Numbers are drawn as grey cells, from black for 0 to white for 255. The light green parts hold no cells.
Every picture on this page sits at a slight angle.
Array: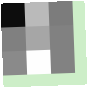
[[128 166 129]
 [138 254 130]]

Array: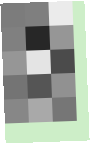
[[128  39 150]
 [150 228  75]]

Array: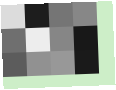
[[111 237 134]
 [ 92 145 152]]

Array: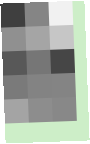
[[144 165 198]
 [ 88 118  70]]

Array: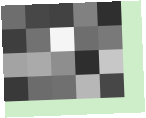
[[ 62 114 245]
 [163 170 142]]

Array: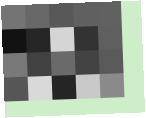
[[ 18  38 213]
 [121  65 106]]

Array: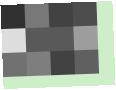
[[221  89  89]
 [113 126  66]]
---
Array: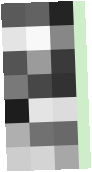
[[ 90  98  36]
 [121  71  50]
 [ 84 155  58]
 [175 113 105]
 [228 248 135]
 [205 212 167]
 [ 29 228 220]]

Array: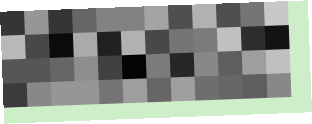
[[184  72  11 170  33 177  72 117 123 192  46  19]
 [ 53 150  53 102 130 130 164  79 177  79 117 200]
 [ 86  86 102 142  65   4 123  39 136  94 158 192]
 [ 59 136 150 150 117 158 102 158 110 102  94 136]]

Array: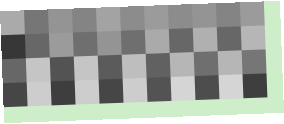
[[ 70 205  62 205  70 205  83 213  77 213  62]
 [103 197  83 197  91 190  97 182 111 182 118]
 [170 118 148 132 163 140 155 140 148 132 155]
 [ 55 103 155 111 148 111 170 103 176 103 182]]

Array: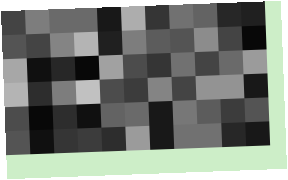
[[167  16  39   8 161  76  53 113  68 106 155]
 [ 76   8  45  16  99 106  24 119  92  60  84]
 [ 84  16  53  60  45 155  24 113 113  39  24]
 [ 68 125 106 106  24 173  53 113  99  39  32]
 [180  45 125 193  76  60 132  68 147 147  24]
 [ 84  68 132 180  32 125  92  84 140  68   8]]

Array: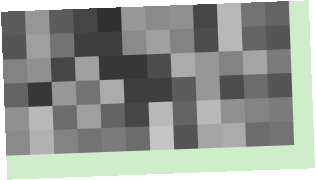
[[131 144  70 159  55  55  77 171 151 131 165 123]
 [ 92 151  92  70  48 151 138 144  70 184 115 100]
 [144 184 108 159 100  70 184 100 184 144 131 123]
 [ 85 159 115  62  62 138 159 131  77 184 100  85]
 [138 177 131 115 123 108 196  85 165 171 108 115]
 [100  55 151 115 171  62  62  92 151  77 108  85]]

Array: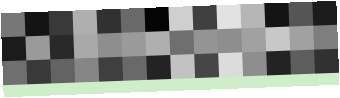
[[ 27 154  41 169 142 154 175 111 148 142 161 200 161 126]
 [119  20  57 175  49 105   5 207  63 226 182  20  85  27]
 [111  57  99 134  63 105  35 194  70 220 142  35  93  49]]

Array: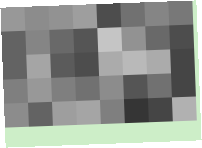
[[ 99 165  91  77 171 185 171  69]
 [ 99 133 105  85 197 146 105  77]
 [127 152 127 113 140  85 113  69]
 [152 140 146 158  77 113 133 120]
 [140  99 158 165 127  53  69 177]]

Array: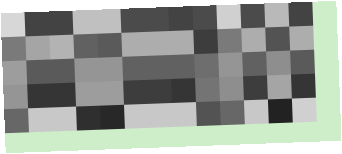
[[149  53  53 157 157  61  61  53 116 142  61 165  53]
 [215  67  67 192 192  75  75  67  75 208  75 185  67]
 [157  90  90 149 149  97  97  97 110 149  97 142  90]
 [122 165 179  97  90 173 173 173  61 122 173  83 173]
 [103 200 200  47  40 200 200 200  83 103 200  34 208]]

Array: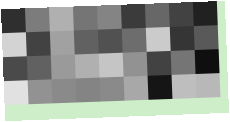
[[225 146 138 132 138 168  21 190 184]
 [ 74  97 154 176 197 146  66 117  15]
 [211  66 161  97  81 109 203  53  89]
 [ 47 124 176 117 132  59 103  66  33]]
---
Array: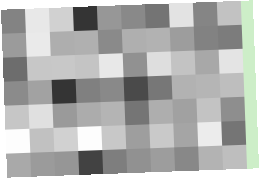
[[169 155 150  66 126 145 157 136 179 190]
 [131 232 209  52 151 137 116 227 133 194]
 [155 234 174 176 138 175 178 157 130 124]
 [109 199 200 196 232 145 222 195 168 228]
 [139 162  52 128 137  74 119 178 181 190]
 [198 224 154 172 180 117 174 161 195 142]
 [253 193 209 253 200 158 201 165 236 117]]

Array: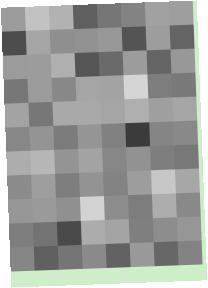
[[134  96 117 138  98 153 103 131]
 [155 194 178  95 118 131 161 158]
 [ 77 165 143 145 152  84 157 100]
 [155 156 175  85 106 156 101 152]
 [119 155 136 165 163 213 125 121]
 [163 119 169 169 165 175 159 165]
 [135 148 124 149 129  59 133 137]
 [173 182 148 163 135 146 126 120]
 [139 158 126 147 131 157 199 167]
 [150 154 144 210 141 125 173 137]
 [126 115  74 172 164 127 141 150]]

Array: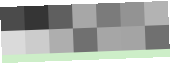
[[218 204 174 112 166 164 112]
 [ 75  53  95 167 123 147 179]]

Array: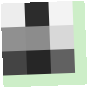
[[ 68  38  97]
 [237  44 243]
 [144 140 216]]

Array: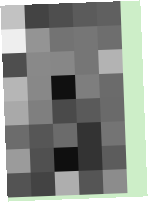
[[ 83  67 174  85 140]
 [194  67  78  91  96]
 [238 148 115 118 110]
 [ 78 137 135 118 179]
 [182 136  16 126 107]
 [169 127  74  90 106]
 [108  86 107  51 116]
 [155  80  15  51  92]]

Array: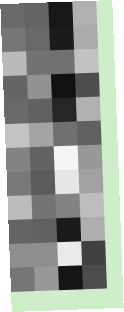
[[118 151  21  76]
 [105 100  23 176]
 [118 104  27 170]
 [186 114 113 194]
 [101 146  17  78]
 [105  97  38 176]
 [195 164 112  96]
 [131  99 245 152]
 [120  91 231 161]
 [188 116 130 189]
 [100  97  27 174]
 [142 142 234  65]]
